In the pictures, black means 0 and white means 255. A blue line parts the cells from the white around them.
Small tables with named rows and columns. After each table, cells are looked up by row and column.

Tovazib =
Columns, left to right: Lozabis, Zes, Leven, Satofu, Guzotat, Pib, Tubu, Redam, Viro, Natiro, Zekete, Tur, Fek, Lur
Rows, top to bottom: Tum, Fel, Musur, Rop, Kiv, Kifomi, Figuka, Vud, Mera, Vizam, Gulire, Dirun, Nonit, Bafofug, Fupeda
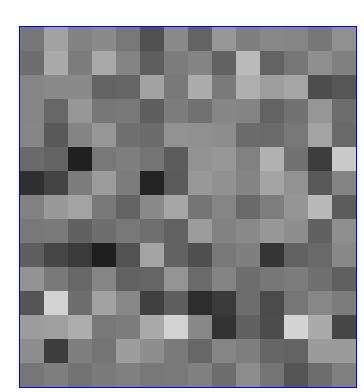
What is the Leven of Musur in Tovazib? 138
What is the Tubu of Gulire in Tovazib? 148
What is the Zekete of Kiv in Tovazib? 107
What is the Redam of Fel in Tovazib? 132
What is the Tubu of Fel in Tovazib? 124
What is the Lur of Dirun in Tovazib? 124
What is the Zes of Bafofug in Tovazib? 61
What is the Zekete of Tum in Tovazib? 135
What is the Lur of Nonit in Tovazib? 70
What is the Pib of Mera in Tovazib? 111
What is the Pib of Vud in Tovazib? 138
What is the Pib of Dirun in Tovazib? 64
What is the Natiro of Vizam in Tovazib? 127
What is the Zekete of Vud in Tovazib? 126
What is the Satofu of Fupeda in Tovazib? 123

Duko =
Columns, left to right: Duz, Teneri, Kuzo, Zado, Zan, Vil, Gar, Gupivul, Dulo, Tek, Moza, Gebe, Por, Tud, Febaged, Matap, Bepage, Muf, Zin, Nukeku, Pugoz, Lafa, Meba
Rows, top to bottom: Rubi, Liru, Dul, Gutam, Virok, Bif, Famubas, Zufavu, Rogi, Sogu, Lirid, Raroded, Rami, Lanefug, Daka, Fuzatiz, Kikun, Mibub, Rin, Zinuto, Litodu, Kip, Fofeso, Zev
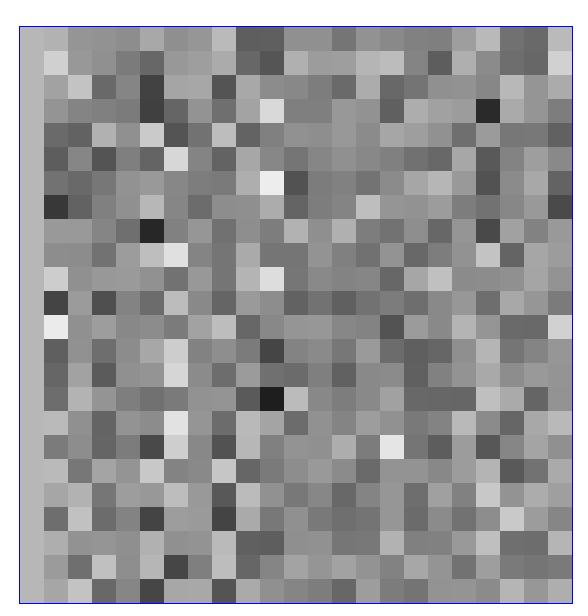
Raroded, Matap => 124
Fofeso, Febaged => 147
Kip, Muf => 129
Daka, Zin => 147
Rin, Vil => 200
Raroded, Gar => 188
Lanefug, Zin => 143
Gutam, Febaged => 146
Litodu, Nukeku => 141
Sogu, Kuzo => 140
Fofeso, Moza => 133
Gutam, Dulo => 111
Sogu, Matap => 147

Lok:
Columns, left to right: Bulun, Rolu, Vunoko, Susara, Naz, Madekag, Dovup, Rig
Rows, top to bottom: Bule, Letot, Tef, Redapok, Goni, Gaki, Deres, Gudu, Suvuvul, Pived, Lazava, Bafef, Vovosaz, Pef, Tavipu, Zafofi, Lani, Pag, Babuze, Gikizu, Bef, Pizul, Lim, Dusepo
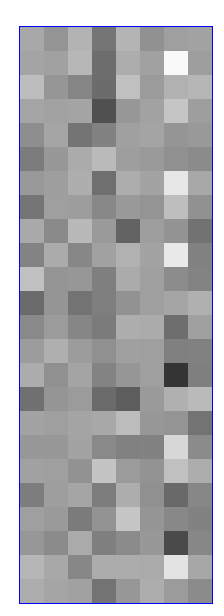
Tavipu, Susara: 131
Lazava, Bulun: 192
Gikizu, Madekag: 144
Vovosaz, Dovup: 110
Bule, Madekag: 145
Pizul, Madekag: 152
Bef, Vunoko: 123
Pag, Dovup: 215
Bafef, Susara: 126
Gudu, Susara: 136
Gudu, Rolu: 159
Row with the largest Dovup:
Letot

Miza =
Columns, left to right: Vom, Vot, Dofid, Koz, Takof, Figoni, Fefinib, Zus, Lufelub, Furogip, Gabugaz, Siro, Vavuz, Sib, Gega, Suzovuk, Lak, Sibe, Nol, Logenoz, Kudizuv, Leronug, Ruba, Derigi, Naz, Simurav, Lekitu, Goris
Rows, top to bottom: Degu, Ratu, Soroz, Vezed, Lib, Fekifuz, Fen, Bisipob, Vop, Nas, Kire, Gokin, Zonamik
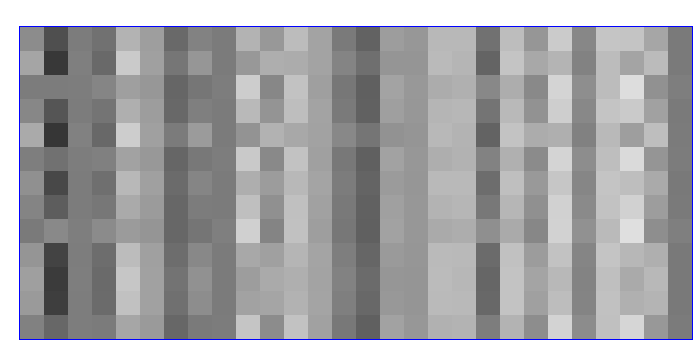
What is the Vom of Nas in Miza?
149
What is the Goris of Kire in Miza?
121
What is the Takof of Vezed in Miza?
175
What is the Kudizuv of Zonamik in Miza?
179
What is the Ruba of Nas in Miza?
194
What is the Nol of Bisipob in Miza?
182
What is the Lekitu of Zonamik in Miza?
152
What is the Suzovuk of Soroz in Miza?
163

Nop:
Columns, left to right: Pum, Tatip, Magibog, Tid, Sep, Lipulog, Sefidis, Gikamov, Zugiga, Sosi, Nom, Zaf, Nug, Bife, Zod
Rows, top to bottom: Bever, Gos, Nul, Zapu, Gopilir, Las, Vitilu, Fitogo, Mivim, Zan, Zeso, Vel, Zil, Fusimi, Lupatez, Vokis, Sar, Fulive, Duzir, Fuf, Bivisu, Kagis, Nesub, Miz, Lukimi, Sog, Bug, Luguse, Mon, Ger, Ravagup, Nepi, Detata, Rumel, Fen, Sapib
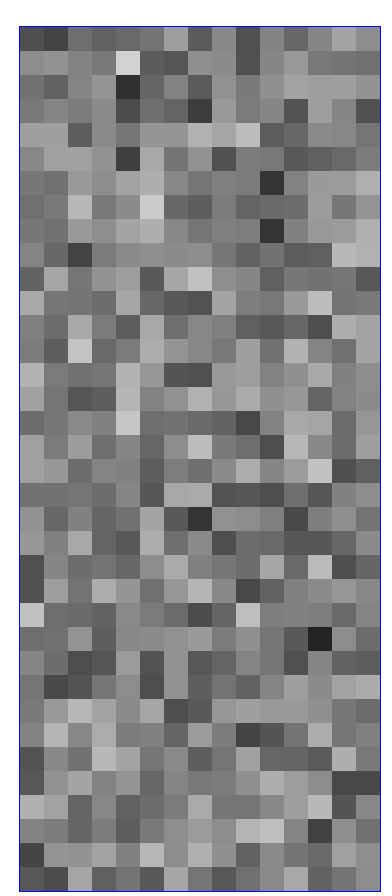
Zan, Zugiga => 118
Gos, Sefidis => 85
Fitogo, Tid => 121
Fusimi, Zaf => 178
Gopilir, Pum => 159
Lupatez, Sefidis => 84
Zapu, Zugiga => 153
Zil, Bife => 173
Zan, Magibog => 67
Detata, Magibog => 100
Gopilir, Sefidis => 149
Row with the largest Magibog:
Fusimi

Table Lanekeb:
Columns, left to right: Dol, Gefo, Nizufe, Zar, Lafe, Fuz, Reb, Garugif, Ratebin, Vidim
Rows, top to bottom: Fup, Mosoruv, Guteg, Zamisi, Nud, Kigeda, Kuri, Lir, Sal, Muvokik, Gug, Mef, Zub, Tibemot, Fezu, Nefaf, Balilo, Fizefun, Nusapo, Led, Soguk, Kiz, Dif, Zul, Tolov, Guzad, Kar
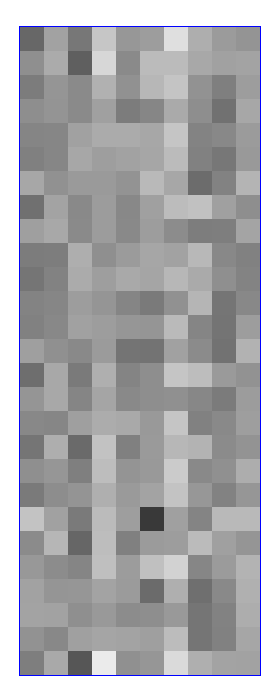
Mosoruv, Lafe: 138
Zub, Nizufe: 161
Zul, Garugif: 111
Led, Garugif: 151
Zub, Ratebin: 116
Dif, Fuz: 192
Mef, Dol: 131
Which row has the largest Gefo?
Kiz

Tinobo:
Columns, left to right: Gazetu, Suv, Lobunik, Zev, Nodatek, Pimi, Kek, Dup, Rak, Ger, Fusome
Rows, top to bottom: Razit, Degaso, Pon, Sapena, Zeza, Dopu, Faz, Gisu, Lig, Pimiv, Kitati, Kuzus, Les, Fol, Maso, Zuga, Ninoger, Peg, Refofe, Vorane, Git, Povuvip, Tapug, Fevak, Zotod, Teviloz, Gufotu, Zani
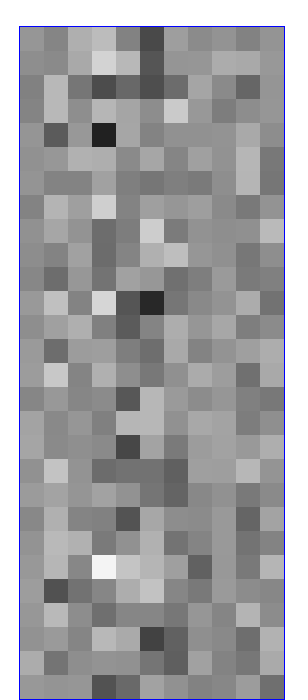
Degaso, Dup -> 150
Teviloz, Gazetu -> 146
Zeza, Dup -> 145
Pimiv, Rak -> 144
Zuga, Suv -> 152
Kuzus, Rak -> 147
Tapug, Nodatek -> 196
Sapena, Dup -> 152

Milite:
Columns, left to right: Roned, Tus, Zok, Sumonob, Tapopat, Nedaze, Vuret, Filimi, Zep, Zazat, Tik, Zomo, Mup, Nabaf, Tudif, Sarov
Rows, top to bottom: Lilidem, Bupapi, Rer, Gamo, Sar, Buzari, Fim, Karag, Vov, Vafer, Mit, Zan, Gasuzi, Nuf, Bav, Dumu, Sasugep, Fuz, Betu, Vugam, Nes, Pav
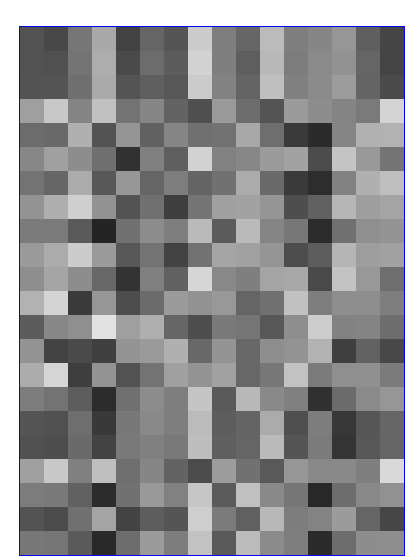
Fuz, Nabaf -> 52
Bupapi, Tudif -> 101
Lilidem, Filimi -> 204
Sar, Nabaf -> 133
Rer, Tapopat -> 84
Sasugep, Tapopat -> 120
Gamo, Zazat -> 109
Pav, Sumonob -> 41
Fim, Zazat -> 171
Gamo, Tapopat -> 115
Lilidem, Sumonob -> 169
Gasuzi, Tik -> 88

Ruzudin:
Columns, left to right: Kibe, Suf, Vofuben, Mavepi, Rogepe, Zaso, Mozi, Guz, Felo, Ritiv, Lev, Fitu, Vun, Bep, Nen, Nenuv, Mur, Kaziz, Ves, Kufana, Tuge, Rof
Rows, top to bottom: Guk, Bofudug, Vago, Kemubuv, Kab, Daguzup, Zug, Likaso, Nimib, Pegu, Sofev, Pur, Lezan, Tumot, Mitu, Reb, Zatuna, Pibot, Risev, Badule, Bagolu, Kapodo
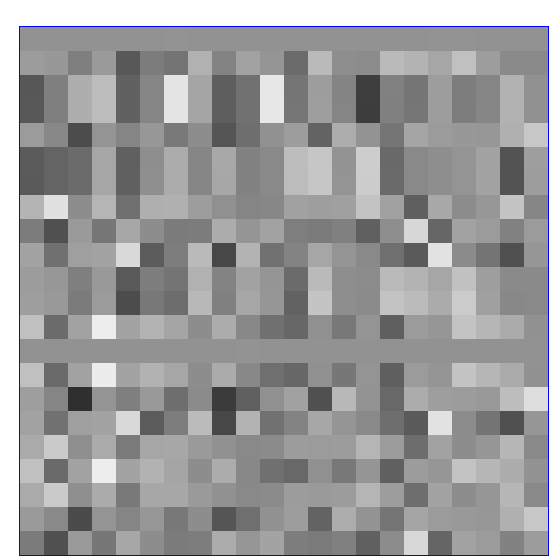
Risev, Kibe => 192
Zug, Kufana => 163
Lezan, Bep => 120
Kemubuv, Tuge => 178
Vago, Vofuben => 174
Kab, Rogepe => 133
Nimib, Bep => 128

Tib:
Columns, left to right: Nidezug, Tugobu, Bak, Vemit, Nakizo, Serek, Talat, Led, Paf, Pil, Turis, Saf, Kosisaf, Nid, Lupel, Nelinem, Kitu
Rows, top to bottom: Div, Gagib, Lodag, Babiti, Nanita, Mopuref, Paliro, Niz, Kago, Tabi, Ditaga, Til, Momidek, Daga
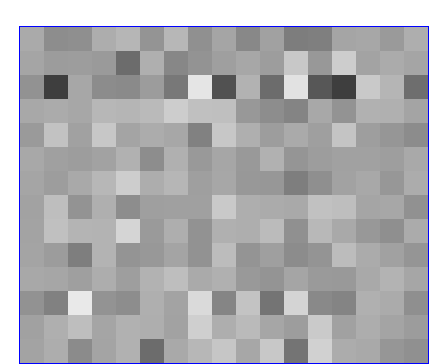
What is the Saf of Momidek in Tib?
157
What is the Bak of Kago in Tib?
180
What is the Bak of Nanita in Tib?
161
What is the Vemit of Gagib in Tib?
154
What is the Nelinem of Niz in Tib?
167
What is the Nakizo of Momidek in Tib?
177
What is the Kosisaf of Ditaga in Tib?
154

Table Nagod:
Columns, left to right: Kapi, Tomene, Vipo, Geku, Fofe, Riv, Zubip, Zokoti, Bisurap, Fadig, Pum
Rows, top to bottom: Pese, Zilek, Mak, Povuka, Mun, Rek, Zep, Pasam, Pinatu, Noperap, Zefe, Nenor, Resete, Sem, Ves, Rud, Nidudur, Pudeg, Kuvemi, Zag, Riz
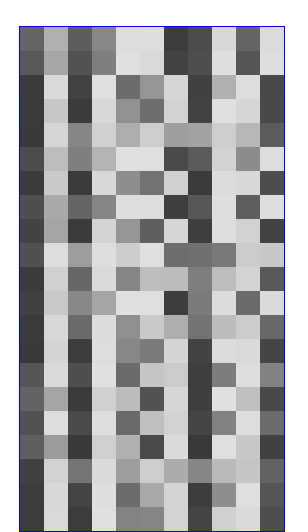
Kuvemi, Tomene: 210
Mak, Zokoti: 65
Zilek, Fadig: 85
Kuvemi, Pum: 99
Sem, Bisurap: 220
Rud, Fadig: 191
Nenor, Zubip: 61
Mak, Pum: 72
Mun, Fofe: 173
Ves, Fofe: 107
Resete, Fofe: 143
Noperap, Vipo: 157
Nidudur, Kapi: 82
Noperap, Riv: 223
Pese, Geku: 135
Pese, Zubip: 60
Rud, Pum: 73

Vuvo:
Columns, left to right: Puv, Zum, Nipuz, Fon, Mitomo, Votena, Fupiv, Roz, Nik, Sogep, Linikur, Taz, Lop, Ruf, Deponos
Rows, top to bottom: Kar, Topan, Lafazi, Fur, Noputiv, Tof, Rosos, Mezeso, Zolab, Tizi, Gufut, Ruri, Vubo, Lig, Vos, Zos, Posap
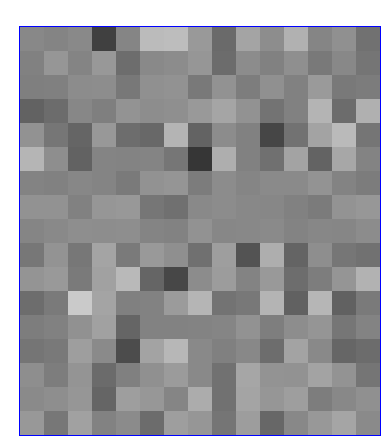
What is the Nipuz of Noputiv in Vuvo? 101
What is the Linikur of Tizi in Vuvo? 174
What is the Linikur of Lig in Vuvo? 109
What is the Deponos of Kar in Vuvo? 113
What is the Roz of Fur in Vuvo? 153
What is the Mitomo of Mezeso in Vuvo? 152
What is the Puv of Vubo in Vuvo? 125
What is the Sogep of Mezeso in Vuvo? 136
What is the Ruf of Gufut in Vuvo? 149
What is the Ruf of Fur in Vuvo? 108
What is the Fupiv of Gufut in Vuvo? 71
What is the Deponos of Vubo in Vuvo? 131
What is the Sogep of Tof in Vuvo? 129
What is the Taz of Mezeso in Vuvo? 129
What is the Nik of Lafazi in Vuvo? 146
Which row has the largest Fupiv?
Kar

